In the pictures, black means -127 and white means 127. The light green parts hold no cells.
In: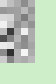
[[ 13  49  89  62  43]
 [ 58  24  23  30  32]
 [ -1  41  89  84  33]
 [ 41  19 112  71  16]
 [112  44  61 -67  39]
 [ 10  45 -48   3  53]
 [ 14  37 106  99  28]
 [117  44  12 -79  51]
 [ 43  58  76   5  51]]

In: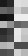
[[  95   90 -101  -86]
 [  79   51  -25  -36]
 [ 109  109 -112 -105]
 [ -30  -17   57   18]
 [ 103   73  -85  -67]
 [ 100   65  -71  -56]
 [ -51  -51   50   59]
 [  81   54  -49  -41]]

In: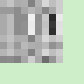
[[ 62  77  54  68  44  47   2  49  87]
 [ 39  78  26  26  12  38  55  42   7]
 [-84 105  42  59  12  12 112  15  71]
 [-71  95  42  59  12  17 107  18  65]
 [-80  97  42  59  12  16 109  16  71]
 [ 63  77  53  66  45  46   2  48  86]
 [ 17  35  29  55  25  57  46  43  56]
 [ 62  77  53  67  44  46   3  49  86]
 [ 20  68   8  11   2  38  77  41 -19]]

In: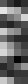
[[-100  -81  -39  -75]
 [  42  -35  100   62]
 [  13   83  -49  -11]
 [ -66  -51  -74  -91]
 [  10  -64   76   27]
 [ -86  -86  -14  -60]
 [ -31  -66   70   23]
 [ -16  -44   87   48]
 [-122  -89  -20  -60]
 [ -26   21  -86  -63]
 [ -73  -71  -58  -87]
 [ -54  -60   74   31]]

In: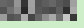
[[-50  32 -25 -31  21 -75  34 -43 -34 -25 -40]
 [-80  42 -44 -15  10 -86  32 -39 -47 -54 -33]
 [ 70 -71  27 -44 -36  44 -57 -26  13  40 -16]]

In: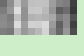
[[ -2 -63 -19  13  67  26  64  66  65  30   4]
 [-19 -69  -2  23  94  17  71  72  57  21 -33]
 [  9 -44   9  -2  65  17  50  55  50  40  -2]
 [ 11 -62  12   3  91  30  81  79  89  27 -30]
 [ 23 -49  -1  -7  60  24  42  57  84  15 -22]]

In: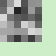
[[ 16  19 -31  28  91 -45]
 [ 26 -34 -17  70 -92 -57]
 [-24 -49  87 -10 -35 -44]
 [ 53 -24  60  31 -24  81]
 [ 87  76  38  36  26  26]
 [-66   5  56 -20 -72  -8]]
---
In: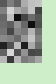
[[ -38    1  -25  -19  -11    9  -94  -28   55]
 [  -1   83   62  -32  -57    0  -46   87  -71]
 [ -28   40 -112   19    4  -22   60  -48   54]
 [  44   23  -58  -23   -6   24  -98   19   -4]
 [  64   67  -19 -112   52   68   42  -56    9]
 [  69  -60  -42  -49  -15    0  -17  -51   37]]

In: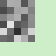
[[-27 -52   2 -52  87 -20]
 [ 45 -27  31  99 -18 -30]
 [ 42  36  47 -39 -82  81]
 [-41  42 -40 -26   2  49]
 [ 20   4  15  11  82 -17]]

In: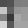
[[-49  70   2  82]
 [-45 -31 -70 -40]
 [ -1  21  40  35]
 [  0  25  27  35]]

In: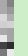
[[ 41  42  88  79  41 103 -61  -6]
 [  2  25  46  82  35  36 -82 106]]

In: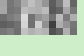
[[ 36  39 -17 -32  -9]
 [ -9 -11  -3 -26   0]
 [  4  -5   7 -14 -16]
 [ 41  59  89  83  66]
 [ 63  51 -13 -15  49]
 [ 46  47  19  78  59]
 [ 21  59  32  16  51]
 [-34 -38 -13 -64 -46]
 [ -4 -27  58  45 -28]
 [ 61  39  -4  19  47]
 [-26  -7  46  -9 -14]]

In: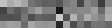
[[  66  -60  -47   21]
 [  44  -18  -48   33]
 [  57  -38  -44   29]
 [  38  -20   -8  -19]
 [ -12   10  -47   39]
 [ -24   32  -27   24]
 [ -32    0  -33   20]
 [ -29    3  -38   26]
 [ -41 -104   75  -88]
 [  -6    8  -47   38]
 [   5    3   51  -51]
 [ -57    9    1   -9]
 [   7    9   44  -39]
 [  -8   30   20   -9]
 [ -66  -21    2  -11]
 [   6   39   47  -23]]
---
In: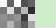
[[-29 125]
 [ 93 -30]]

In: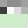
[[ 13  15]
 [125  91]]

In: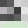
[[-33  85]
 [ 26 -67]]

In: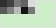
[[-62  -7]
 [  0  57]]

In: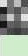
[[-11  60]
 [-16 -43]]

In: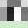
[[ -6 -10]
 [-95 121]]
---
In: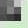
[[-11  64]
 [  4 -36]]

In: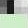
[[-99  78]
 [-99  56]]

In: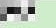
[[  58   72]
 [-107  -79]]

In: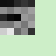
[[-110  -87]
 [  -5   19]]

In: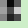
[[-119  -41]
 [ -53   78]]

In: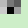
[[  -7  -37]
 [-123   30]]

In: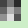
[[-11 -85]
 [ 51  -2]]

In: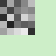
[[ 39 -37]
 [-58  -1]]
